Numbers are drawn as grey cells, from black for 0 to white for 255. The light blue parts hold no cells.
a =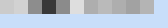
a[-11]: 203
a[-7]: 139
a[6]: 174

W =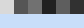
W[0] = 217
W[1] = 85
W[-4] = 113

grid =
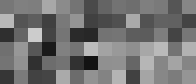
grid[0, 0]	119
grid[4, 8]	145
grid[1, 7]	73
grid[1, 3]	64
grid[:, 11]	[122, 98, 126, 186, 134, 135]
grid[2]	[47, 101, 204, 68, 117, 42, 39, 115, 117, 93, 92, 126, 68, 119]
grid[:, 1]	[128, 84, 101, 151, 145, 123]
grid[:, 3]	[168, 64, 68, 26, 109, 69]
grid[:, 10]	[127, 82, 92, 167, 182, 165]
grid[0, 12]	85
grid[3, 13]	178
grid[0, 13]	134
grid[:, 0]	[119, 184, 47, 112, 116, 54]
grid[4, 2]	48
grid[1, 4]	121
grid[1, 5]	148
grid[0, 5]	116
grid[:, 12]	[85, 97, 68, 115, 164, 124]
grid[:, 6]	[74, 65, 39, 188, 19, 146]
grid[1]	[184, 84, 94, 64, 121, 148, 65, 73, 80, 170, 82, 98, 97, 68]

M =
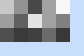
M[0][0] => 200
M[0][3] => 162
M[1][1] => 96
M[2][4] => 56

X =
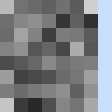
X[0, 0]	185
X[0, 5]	90
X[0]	[185, 114, 106, 96, 112, 90, 207]
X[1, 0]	111
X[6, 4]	143
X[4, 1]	88
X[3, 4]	72
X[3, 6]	87
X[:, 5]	[90, 96, 121, 172, 122, 118, 96, 116]
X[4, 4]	113
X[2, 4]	124
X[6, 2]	121
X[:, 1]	[114, 134, 163, 144, 88, 66, 107, 58]
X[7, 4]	133
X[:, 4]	[112, 53, 124, 72, 113, 107, 143, 133]
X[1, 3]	123
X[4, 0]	76

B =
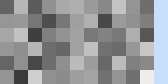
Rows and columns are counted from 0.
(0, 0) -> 99
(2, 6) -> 120
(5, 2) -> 206
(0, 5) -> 175
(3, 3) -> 109
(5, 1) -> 58
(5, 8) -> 148
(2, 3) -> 128
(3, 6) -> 192
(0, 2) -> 91
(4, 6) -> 157
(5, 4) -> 140
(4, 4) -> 143
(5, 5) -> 158
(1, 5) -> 159
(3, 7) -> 113
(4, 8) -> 188

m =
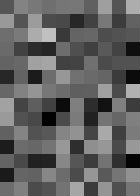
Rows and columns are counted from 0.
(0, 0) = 86
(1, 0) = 153
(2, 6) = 103
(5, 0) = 39
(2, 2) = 172
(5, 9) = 11
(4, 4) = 65
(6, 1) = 130
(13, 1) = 128
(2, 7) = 77
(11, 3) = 35
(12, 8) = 117
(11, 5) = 86
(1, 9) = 98
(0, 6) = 96
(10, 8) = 74
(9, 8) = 63
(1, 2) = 156
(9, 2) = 82
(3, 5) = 79
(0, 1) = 131
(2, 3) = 192
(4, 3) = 165
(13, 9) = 117
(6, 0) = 103
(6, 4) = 108
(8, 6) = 33
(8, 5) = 123
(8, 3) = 2
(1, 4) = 73
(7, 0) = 162
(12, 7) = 89

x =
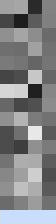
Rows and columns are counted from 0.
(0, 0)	162
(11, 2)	171
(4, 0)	122
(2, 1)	165
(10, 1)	62
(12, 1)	159
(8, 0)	144
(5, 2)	199
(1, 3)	128
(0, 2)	42
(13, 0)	144
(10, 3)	123
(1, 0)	69
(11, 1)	173
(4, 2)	101
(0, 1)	166

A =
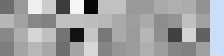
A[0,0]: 109
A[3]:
[126, 164, 183, 167, 110, 164, 215, 132, 150, 156, 175, 157, 134, 129, 159]
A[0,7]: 193
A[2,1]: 173
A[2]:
[136, 173, 214, 191, 116, 18, 198, 120, 169, 155, 182, 143, 65, 212, 97]
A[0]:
[109, 153, 239, 204, 60, 246, 7, 193, 193, 153, 153, 170, 175, 172, 146]
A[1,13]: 192
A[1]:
[182, 161, 135, 129, 192, 192, 188, 184, 169, 157, 170, 141, 148, 192, 161]

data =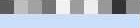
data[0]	91
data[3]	117
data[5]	156
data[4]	241

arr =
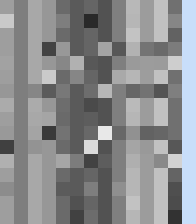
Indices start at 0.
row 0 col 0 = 158
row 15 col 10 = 156
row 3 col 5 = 90
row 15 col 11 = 194
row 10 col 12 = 87
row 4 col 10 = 156
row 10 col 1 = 126
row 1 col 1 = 126
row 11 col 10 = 156
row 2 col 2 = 168
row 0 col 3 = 151
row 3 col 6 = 101
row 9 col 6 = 104
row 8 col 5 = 90
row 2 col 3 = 151
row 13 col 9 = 182
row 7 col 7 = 82
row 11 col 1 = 126
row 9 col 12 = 112
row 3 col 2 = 168
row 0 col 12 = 112
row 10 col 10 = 153
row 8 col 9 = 182
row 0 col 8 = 127
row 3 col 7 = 164
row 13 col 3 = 151
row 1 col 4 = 126
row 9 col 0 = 153
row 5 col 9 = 182
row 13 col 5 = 90
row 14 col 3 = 151
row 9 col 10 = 98
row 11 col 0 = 176
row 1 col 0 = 201
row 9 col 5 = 90
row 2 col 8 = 127
